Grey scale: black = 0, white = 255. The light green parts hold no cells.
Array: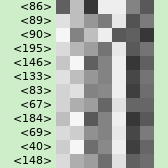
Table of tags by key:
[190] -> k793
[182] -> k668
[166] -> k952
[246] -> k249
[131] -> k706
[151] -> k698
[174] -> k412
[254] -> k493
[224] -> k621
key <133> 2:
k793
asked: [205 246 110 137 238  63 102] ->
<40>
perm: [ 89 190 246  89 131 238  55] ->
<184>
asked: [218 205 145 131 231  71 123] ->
<69>
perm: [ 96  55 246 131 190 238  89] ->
<90>

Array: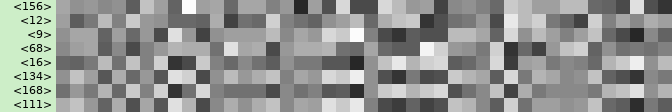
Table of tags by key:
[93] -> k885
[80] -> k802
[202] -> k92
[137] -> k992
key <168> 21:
k885
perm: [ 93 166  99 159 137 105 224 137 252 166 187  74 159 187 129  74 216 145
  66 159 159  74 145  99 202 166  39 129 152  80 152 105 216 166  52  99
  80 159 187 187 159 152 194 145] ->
<9>

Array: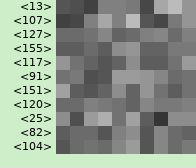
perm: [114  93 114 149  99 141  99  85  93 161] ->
<151>
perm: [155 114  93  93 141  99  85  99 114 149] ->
<117>
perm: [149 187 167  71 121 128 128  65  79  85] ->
<13>
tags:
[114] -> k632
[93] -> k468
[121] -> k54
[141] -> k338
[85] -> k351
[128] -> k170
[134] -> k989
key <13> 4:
k170
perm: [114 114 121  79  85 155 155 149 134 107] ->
<91>
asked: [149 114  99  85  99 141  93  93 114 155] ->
<117>

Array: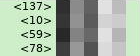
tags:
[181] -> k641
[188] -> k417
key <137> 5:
k417
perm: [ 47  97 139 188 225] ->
<137>
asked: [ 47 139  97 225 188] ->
<137>
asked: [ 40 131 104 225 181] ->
<59>
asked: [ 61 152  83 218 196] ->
<78>

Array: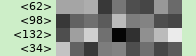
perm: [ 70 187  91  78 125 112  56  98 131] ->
<98>
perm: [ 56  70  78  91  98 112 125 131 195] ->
<34>
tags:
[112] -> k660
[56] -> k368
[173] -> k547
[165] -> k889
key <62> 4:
k368
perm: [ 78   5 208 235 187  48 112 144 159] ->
<132>

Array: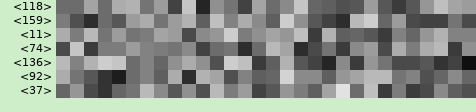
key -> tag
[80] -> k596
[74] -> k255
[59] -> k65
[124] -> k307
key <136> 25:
k255
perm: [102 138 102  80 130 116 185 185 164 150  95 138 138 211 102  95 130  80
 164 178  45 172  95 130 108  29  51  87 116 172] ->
<92>
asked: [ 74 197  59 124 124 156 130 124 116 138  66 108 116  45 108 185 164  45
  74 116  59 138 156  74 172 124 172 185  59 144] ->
<74>

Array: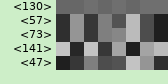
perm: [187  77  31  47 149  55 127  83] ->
<57>
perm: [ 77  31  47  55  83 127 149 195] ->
<47>

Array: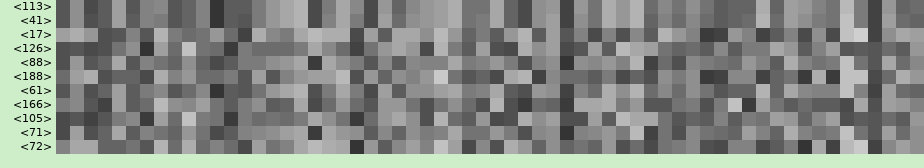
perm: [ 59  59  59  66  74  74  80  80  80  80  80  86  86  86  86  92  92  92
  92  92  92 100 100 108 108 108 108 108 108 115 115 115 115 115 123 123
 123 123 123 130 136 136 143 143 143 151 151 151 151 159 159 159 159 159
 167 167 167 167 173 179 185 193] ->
<105>
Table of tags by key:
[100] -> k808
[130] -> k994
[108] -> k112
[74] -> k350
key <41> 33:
k808

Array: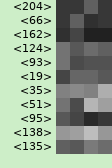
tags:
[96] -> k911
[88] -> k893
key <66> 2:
k911
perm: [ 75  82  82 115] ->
<93>
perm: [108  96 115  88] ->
<124>
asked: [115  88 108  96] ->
<124>
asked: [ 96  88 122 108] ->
<135>
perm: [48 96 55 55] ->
<66>

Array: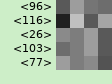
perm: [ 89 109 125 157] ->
<103>
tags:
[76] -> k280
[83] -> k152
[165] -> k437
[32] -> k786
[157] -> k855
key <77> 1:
k855
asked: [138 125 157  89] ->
<26>
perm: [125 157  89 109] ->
<103>
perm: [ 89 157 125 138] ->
<26>

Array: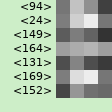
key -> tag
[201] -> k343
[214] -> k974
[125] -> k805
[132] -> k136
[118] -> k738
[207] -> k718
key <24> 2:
k718
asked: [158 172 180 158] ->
<164>

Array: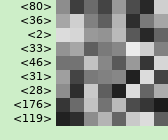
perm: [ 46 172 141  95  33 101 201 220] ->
<28>
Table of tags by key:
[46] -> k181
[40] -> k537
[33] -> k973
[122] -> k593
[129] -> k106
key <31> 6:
k973
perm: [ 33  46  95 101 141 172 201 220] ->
<28>

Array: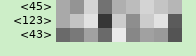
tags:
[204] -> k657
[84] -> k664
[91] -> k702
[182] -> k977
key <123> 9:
k702
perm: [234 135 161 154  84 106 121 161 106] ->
<43>

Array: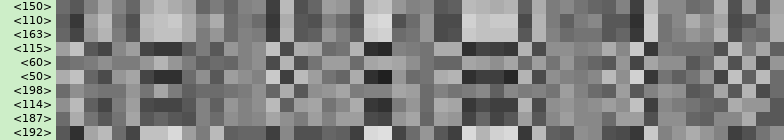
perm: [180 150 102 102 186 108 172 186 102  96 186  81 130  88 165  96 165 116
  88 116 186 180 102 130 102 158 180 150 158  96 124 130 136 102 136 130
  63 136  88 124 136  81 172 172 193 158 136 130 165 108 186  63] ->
<150>
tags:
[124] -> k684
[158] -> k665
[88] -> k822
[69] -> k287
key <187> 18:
k684
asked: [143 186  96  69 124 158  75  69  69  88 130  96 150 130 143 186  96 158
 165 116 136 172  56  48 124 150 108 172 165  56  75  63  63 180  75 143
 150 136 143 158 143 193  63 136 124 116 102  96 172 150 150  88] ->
<114>
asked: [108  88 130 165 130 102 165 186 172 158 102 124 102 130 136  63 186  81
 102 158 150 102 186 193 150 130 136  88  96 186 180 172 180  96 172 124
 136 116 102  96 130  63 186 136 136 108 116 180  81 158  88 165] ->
<150>
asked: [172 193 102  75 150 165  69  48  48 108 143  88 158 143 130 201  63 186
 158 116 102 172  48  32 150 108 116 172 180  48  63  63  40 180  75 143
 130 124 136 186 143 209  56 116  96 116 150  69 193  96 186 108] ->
<50>

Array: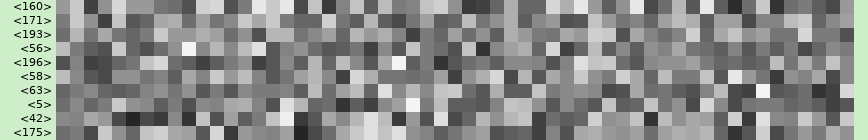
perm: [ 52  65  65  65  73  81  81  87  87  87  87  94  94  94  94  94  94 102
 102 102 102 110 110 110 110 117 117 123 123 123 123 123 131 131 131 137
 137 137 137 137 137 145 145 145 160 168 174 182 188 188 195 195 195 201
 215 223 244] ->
<196>
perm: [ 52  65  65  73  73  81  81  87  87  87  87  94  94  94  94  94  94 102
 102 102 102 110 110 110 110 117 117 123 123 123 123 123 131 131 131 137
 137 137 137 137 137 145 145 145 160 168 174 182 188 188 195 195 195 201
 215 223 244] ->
<5>
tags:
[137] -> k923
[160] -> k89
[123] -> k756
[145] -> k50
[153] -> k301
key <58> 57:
k923
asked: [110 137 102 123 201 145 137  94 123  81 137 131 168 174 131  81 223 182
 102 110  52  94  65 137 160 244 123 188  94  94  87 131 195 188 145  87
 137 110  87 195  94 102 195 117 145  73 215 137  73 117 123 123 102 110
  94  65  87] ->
<5>
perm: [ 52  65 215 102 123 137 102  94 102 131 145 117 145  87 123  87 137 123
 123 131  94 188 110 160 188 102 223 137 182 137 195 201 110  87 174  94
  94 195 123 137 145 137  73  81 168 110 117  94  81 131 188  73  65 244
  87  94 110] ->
<63>
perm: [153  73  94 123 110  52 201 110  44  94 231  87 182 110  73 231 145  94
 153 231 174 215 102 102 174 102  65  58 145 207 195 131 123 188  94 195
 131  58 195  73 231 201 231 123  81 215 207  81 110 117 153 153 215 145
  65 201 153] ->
<160>

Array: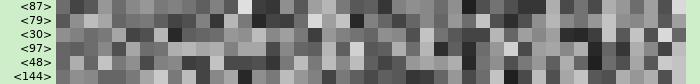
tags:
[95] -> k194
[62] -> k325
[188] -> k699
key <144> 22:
k194
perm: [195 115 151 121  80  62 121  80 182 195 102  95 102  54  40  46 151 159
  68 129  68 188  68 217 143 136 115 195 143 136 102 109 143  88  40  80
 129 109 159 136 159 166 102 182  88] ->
<79>
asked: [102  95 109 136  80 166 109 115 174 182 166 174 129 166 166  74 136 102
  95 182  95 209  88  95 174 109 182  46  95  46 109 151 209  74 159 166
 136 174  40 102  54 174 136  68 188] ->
<97>
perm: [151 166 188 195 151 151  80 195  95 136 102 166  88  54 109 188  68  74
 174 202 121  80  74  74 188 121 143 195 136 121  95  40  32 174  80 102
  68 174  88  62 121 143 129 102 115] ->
<48>
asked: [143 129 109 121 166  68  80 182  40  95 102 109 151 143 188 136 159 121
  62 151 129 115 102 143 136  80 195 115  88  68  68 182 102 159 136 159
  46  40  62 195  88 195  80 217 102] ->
<30>

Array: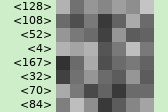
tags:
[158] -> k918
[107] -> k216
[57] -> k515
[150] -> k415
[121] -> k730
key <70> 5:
k515
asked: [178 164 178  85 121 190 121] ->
<4>
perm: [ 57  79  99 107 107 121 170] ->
<108>
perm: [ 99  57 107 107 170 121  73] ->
<70>
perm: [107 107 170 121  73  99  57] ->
<70>
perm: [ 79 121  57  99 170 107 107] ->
<108>

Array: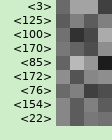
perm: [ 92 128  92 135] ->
<154>
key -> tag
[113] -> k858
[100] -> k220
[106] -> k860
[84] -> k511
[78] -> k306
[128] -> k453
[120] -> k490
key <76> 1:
k860
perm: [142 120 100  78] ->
<170>
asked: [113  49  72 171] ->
<100>

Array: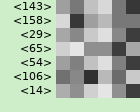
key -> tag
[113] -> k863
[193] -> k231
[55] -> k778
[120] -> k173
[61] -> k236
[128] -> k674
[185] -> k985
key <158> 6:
k173
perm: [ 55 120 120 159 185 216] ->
<158>
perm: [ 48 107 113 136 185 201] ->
<106>
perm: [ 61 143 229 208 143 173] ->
<14>
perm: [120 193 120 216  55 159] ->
<143>
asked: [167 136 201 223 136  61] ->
<29>
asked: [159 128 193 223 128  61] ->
<54>

